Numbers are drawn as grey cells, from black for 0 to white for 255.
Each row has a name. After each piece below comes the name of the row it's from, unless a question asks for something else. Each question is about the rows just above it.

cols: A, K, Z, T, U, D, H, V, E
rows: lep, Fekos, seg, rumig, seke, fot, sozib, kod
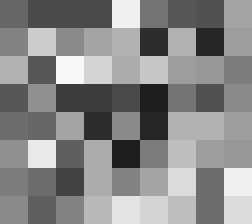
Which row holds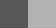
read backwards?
seg
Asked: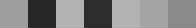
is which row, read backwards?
Fekos
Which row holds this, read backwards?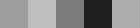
fot

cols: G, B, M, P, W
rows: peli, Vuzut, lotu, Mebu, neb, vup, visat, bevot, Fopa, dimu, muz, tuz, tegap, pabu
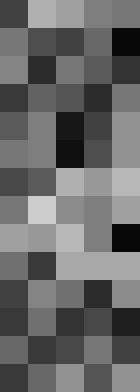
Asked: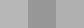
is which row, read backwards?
visat
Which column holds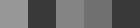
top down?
B
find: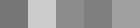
bevot

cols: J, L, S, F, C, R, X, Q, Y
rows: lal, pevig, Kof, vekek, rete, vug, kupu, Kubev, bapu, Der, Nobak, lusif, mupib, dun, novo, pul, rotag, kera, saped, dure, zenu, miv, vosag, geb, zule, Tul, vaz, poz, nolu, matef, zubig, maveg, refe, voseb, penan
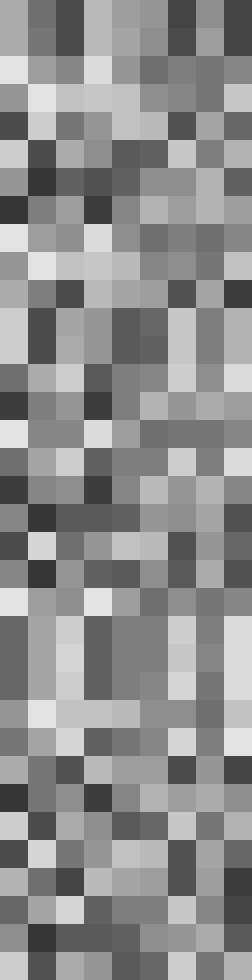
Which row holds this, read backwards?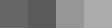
penan
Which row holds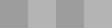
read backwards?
Kubev
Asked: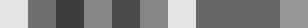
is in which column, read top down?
J
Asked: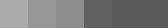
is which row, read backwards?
voseb
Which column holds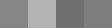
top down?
R
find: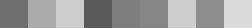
dun
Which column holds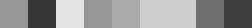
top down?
J

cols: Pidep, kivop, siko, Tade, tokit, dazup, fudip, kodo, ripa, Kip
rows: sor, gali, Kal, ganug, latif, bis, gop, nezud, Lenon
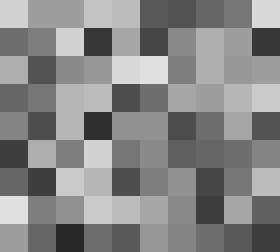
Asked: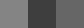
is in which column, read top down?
Pidep
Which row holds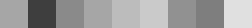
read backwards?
nezud
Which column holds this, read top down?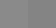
fudip

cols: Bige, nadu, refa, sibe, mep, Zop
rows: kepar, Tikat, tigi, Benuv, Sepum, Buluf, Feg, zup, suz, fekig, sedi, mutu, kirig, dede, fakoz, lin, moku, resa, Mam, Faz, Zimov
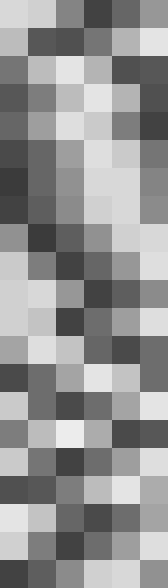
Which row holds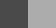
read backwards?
lin
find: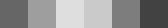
Sepum
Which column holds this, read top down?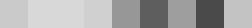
mep
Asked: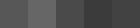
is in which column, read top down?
Bige
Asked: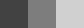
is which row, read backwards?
Faz
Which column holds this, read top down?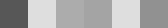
Zop

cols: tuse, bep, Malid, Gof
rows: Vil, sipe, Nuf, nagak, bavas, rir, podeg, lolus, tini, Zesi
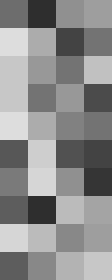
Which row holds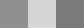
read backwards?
podeg
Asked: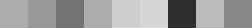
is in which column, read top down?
bep
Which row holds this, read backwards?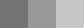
Nuf
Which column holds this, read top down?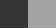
Gof
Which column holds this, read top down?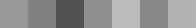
Malid
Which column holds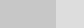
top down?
tuse
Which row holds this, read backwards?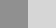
podeg

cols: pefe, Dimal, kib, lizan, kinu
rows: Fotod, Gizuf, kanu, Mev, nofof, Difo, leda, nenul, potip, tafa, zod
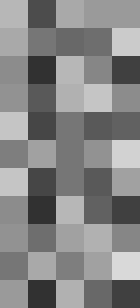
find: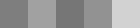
Difo
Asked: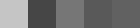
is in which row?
nofof

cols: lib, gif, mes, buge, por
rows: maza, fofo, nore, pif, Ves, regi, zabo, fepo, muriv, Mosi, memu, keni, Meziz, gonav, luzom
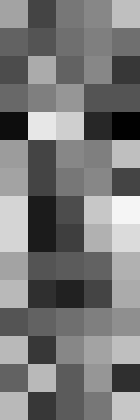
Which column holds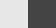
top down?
gif
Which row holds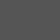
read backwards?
pif
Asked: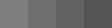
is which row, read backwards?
keni
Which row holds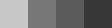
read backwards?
luzom
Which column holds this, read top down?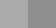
por
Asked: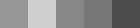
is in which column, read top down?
mes
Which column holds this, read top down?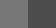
mes

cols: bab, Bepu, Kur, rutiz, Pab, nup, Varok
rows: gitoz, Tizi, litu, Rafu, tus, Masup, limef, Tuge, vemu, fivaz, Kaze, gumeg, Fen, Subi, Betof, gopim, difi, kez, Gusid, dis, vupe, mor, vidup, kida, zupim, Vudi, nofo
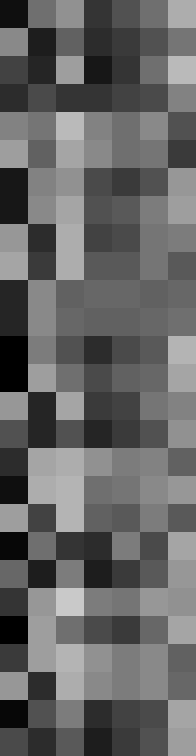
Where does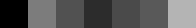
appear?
Fen
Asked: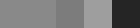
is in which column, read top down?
Bepu
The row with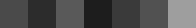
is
nofo

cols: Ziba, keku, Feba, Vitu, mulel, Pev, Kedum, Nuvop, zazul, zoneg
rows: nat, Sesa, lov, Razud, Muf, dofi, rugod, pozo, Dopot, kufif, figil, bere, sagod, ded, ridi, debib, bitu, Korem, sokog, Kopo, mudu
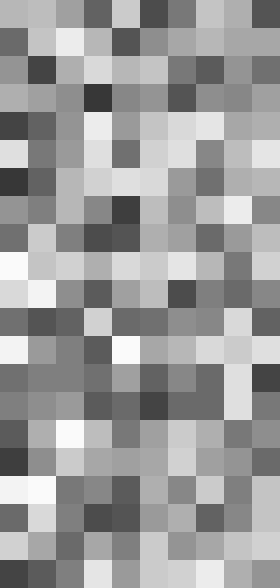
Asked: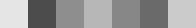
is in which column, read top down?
Kedum
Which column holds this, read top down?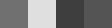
mulel
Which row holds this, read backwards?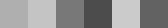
nat

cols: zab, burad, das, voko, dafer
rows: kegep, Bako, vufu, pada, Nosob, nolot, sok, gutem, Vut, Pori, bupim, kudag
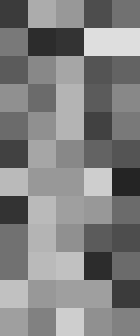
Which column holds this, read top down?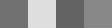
dafer
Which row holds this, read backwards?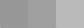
gutem
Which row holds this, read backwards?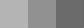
Nosob
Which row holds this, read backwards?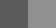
Vut
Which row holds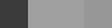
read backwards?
bupim

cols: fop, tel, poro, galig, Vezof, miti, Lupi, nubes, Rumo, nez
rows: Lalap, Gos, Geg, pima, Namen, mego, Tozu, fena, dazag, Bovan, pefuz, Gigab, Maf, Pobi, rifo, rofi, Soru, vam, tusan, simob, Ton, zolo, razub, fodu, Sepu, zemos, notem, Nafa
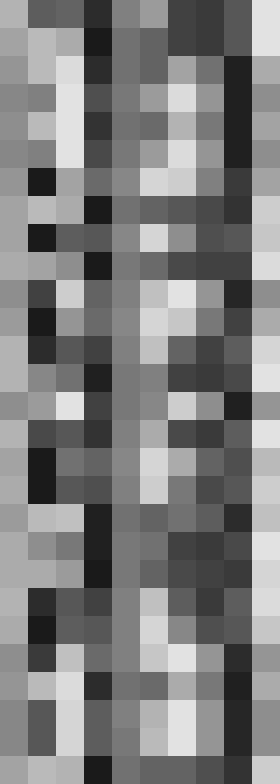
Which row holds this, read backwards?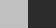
tusan
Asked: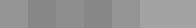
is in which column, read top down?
fop
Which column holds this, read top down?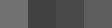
Lupi
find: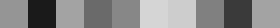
Tozu
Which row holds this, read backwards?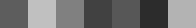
zolo
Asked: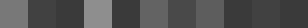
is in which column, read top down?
nubes
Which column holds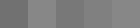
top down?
Vezof

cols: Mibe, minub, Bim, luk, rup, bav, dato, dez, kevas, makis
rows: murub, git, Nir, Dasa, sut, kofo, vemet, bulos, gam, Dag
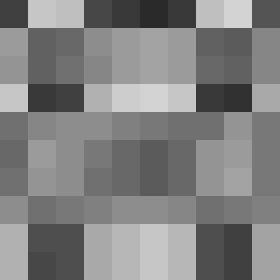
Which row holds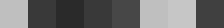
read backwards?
murub
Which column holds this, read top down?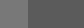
bav
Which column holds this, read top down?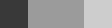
rup
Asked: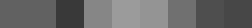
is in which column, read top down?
minub
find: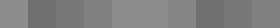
bulos

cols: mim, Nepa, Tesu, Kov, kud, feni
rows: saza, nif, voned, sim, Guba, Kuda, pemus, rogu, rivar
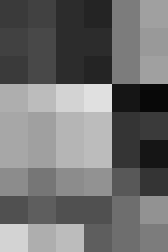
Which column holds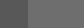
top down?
kud
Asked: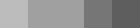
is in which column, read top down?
Nepa
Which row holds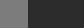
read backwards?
nif
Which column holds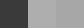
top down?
mim
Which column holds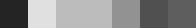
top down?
Kov
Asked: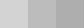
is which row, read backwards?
sim
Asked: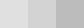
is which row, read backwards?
sim

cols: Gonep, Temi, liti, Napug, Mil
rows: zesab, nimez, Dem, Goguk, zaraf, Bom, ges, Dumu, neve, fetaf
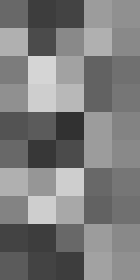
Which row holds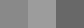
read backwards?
neve
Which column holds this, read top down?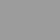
Napug
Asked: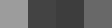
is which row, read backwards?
zesab
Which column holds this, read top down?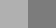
Gonep
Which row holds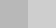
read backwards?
Goguk
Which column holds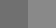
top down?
Mil

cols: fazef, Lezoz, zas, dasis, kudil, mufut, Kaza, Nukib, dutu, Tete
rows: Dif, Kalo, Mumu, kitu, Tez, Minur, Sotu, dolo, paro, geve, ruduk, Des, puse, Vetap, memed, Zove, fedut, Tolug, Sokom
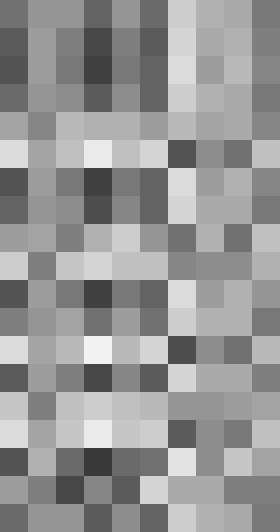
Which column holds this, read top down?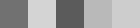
mufut
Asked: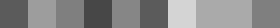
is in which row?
Vetap
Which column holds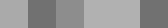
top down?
dutu
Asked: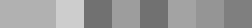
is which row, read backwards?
Des
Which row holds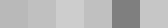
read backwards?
memed
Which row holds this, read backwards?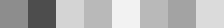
puse
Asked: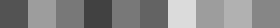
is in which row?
Sotu

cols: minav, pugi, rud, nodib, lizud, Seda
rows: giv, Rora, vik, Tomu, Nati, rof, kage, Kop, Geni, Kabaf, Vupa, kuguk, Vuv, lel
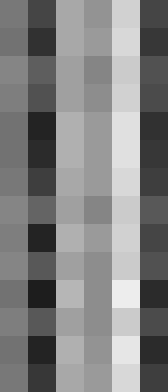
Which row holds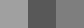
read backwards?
kuguk
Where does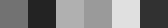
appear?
Nati

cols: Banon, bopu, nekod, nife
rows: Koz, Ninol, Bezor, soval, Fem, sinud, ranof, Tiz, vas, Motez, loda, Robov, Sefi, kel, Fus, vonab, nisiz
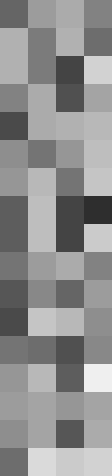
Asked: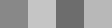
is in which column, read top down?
bopu
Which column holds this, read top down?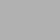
Banon
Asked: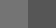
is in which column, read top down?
Banon
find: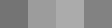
Motez

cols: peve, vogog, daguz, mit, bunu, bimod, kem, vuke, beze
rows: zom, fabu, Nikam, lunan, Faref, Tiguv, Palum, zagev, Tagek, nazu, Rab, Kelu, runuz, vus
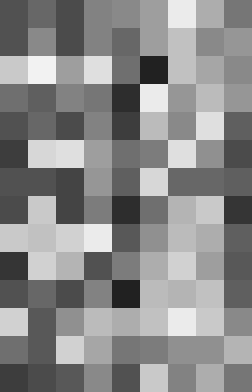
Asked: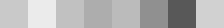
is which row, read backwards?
Kelu
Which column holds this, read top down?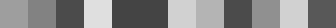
daguz
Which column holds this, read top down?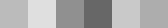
vuke
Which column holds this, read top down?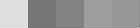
mit
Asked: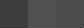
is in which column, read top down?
peve
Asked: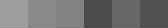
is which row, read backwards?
zom
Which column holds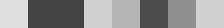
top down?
daguz

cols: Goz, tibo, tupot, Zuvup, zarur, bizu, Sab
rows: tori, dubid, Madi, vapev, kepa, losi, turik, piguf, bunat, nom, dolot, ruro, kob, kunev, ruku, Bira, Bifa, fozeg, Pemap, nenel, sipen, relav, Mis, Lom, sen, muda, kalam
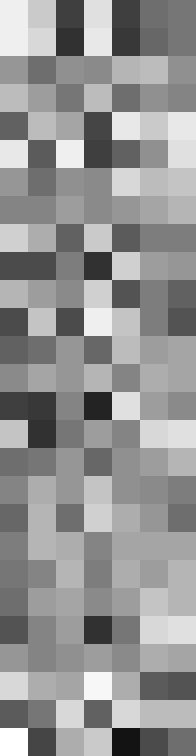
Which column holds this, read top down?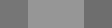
tupot
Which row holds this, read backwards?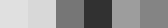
Mis
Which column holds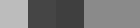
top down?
Zuvup

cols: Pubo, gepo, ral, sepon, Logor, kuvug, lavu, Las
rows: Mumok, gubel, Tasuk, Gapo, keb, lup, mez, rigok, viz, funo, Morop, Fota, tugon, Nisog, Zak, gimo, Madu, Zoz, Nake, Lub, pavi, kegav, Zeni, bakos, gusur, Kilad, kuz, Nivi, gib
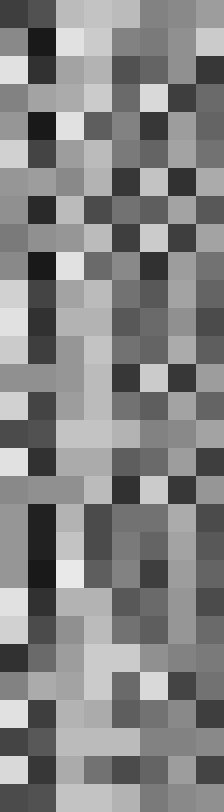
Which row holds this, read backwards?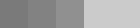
bakos
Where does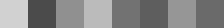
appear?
Zeni
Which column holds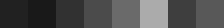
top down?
gepo
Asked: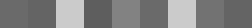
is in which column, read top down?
kuvug
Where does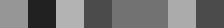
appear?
Nake
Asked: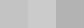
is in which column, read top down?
sepon

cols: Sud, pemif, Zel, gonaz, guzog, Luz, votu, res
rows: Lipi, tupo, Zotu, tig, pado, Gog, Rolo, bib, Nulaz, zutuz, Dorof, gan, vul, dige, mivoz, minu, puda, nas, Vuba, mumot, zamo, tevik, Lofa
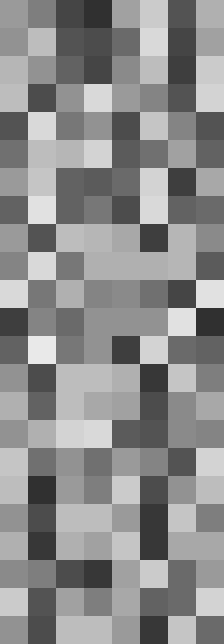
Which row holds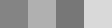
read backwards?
Dorof
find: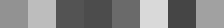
tupo
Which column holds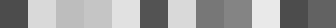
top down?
pemif

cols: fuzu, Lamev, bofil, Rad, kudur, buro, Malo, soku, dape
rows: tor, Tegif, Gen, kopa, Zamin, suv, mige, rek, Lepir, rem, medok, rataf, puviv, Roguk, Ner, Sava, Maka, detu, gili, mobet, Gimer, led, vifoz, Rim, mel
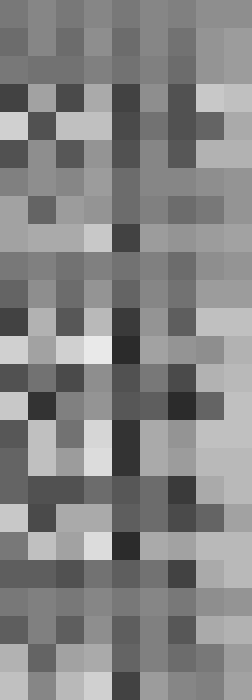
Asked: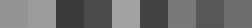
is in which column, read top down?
Malo
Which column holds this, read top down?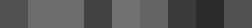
kudur

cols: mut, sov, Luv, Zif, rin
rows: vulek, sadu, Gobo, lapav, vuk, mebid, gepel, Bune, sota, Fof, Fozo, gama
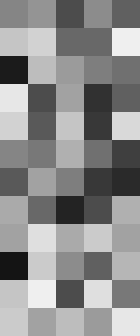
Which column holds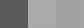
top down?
mut
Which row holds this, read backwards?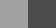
lapav
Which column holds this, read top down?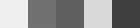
rin
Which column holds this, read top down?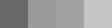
Luv
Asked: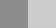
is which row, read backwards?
Fof
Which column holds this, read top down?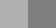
Luv
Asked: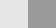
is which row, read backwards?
gama

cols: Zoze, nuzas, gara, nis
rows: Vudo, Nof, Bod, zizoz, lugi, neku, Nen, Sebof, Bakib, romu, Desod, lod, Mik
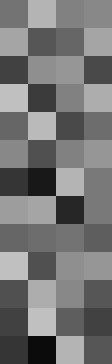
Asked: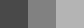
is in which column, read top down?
gara
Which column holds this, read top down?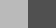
nuzas

